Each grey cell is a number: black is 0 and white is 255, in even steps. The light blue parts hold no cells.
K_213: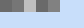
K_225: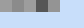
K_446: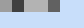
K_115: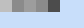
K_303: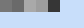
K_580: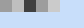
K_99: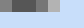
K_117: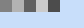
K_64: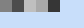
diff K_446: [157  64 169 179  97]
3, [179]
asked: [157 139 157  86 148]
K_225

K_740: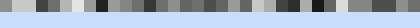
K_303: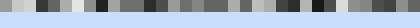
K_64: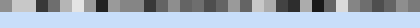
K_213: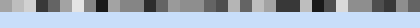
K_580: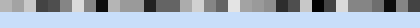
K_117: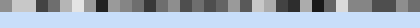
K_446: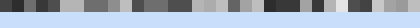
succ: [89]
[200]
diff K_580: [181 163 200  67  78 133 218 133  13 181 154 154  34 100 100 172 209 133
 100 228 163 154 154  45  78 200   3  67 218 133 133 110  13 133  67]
23, [142]
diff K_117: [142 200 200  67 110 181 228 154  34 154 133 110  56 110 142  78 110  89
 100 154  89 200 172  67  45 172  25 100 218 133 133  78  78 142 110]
18, [78]
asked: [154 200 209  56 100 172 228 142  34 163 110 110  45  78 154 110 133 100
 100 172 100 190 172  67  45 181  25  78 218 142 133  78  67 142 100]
K_303

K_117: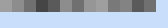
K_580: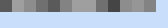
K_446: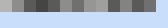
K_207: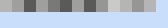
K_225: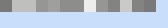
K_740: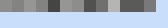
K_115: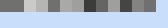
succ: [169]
[159]
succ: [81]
[112]
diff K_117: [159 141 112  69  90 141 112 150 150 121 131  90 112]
9, [159]
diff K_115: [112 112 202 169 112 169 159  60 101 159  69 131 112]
4, [181]
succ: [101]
[159]

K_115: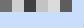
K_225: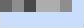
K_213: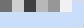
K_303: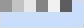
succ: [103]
[142]
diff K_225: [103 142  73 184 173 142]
4, [173]
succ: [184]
[151]
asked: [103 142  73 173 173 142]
K_225
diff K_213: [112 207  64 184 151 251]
6, [241]
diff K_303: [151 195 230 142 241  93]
4, [132]

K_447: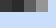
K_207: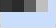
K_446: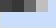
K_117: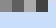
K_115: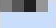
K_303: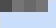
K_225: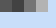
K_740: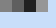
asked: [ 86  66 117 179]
K_225
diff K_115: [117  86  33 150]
1, [129]
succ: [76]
[117]

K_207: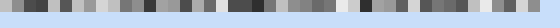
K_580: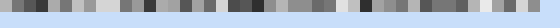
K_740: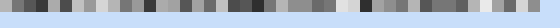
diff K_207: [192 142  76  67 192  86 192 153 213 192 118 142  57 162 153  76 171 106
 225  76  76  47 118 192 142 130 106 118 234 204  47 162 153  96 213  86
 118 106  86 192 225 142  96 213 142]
41, [234]
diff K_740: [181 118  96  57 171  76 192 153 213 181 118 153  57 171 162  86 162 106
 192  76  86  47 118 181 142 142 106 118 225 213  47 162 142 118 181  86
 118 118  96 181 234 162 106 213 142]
3, [86]
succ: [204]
[47]
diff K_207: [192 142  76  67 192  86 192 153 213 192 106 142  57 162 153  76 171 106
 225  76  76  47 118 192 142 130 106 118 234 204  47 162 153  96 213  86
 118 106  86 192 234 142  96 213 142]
11, [118]
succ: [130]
[106]

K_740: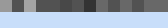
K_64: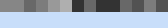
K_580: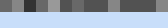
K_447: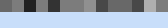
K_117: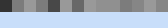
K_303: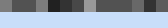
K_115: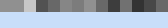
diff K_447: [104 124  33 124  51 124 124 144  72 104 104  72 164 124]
13, [175]
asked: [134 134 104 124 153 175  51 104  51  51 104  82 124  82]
K_64
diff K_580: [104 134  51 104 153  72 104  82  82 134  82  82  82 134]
6, [82]
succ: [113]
[51]
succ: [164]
[82]
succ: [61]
[113]
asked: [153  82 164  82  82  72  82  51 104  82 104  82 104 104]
K_740

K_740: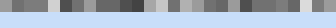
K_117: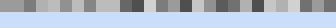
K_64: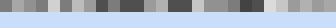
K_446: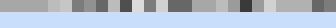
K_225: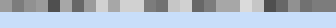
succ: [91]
[113]
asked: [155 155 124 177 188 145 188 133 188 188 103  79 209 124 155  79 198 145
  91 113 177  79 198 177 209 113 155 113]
K_117
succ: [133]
[188]
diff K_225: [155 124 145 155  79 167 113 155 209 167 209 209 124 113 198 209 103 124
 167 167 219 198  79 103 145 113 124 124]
7, [103]

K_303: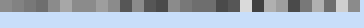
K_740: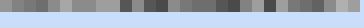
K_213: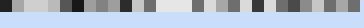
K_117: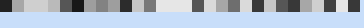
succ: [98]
[139]
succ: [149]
[130]
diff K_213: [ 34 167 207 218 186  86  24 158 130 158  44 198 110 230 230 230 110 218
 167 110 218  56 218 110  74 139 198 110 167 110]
4, [207]

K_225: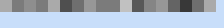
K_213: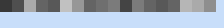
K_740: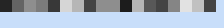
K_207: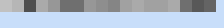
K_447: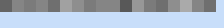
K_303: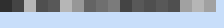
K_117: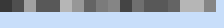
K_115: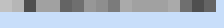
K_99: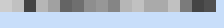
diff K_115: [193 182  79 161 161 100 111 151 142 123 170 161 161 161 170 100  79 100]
16, [111]
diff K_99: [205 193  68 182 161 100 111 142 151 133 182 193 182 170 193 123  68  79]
13, [170]
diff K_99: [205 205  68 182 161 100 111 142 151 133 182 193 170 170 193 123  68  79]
2, [193]

